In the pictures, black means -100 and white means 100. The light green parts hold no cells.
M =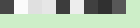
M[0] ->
-45
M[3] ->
80
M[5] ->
86
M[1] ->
97

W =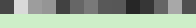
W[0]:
-45
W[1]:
70
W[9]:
-70

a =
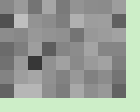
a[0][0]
6
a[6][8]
-23
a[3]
[-16, -1, 24, -27, 4, 10, 29, 4, 4]
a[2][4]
13
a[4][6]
21
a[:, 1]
[21, 50, 7, -1, 20, 24, 43]
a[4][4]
26
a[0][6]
10
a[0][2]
-9
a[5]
[3, 24, 30, 14, 2, 19, 1, 10, -9]
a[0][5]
15
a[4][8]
-1
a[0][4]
-4
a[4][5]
8
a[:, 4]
[-4, -1, 13, 4, 26, 2, -2]

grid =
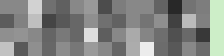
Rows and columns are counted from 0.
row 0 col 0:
7
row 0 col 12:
-69
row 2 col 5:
-19
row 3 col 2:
12
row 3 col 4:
10
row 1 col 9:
7
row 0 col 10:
7
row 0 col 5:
7
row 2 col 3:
-21
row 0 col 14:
-2
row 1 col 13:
47
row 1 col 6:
12
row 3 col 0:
52
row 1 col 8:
-23
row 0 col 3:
-12
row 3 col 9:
35
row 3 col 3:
-19

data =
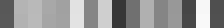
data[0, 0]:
-31
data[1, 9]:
-12
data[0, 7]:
62
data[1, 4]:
27
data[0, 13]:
-46
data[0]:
[-31, 41, 45, 32, 26, 77, 4, 62, -58, -12, 38, 4, 19, -46, 94, -38]
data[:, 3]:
[32, 30]
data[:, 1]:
[41, 40]

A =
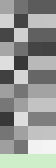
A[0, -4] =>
29
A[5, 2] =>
-20
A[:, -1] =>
[-29, 54, -25, -48, 45, -20, 28, 53, -1, 53, 91]
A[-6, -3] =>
67
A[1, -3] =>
-47
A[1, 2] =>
53
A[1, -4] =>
65
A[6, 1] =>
-8
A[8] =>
[-56, 74, -1, -1]
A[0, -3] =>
-11

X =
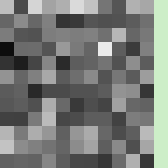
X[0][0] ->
49
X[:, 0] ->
[49, -20, -3, -90, -60, 15, -29, -32, -49, 42, 53, -24]
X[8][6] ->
-27
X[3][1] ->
-16
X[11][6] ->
-45
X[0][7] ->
-8
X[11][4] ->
-27
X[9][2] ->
36
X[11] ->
[-24, -21, -23, 5, -27, -44, -45, -58, -16, 38, -57]
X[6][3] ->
-41
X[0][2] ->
67
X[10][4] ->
-21
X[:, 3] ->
[28, 0, -2, -34, 6, 32, -41, 36, 47, 18, -10, 5]
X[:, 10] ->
[31, -12, -6, 0, -28, 23, -58, -23, -7, 46, 30, -57]
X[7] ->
[-32, -27, -37, 36, -18, -55, -39, -47, 26, -19, -23]
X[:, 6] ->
[52, -33, 1, -21, -22, 8, -36, -39, -27, 34, 28, -45]
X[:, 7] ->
[-8, -37, -12, 84, -9, -35, -28, -47, -27, -19, -26, -58]
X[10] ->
[53, 10, 0, -10, -21, 10, 28, -26, 8, -38, 30]
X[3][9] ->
-54
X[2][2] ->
-36
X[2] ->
[-3, -33, -36, -2, 1, -2, 1, -12, 43, -20, -6]
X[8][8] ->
-48
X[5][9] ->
-29
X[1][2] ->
-19

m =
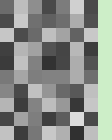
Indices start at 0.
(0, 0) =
-15
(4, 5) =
36
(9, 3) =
57
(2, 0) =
55
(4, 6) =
-36
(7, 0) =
42
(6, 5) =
-31
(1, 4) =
-14
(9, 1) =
-53
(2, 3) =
50
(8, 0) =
-45
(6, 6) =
50
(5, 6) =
-14
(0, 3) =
-43
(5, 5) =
36
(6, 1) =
-43
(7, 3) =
48
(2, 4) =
28
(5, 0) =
-5
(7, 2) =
3

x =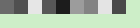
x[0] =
-17
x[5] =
22
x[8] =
-43

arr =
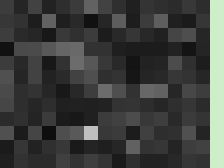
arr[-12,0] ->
-53
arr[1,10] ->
-53
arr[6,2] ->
-60
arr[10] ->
[-79, -58, -73, -62, -56, -80, -72, -76, -70, -24, -60, -58, -72, -52, -49]
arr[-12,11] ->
-63
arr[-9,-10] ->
-18
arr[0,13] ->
-56
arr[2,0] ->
-52
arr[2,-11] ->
-55
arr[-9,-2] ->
-84
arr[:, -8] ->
[-48, -70, -78, -61, -56, -63, -15, -73, -53, -56, -76, -59]
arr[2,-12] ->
-81
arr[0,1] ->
-71
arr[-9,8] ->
-76
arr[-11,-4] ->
-26
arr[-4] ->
[-66, -62, -72, -54, -79, -81, -75, -53, -49, -40, -56, -51, -68, -54, -59]
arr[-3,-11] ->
-39
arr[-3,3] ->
-89
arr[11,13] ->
-58
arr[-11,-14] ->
-61
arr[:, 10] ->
[-59, -53, -69, -78, -73, -71, -19, -65, -56, -50, -60, -73]
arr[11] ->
[-76, -61, -66, -66, -50, -61, -51, -59, -80, -63, -73, -73, -69, -58, -61]
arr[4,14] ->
-77
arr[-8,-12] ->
-81
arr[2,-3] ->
-46
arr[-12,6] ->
-23
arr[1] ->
[-57, -61, -77, -23, -76, -68, -87, -70, -27, -77, -53, -26, -75, -79, -58]
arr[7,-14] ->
-64
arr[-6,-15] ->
-42
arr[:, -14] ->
[-71, -61, -67, -42, -69, -71, -64, -64, -62, -79, -58, -61]

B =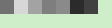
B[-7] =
-11
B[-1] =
-50
